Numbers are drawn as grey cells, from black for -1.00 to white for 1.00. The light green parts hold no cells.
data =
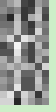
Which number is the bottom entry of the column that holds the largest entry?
-0.69
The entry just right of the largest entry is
0.00
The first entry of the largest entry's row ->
-0.46
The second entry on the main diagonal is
-0.11
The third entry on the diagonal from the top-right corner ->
0.35
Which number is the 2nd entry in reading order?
0.22
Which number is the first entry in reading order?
0.00
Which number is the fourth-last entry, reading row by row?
0.55
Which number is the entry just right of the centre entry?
-0.46
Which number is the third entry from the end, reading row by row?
0.22
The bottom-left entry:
0.66
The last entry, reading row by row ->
0.10
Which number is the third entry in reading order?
0.45
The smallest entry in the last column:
-0.46
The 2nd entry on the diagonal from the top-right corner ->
0.45
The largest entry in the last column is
0.66
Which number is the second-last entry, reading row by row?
-0.11
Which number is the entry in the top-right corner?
0.00
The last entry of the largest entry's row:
-0.21
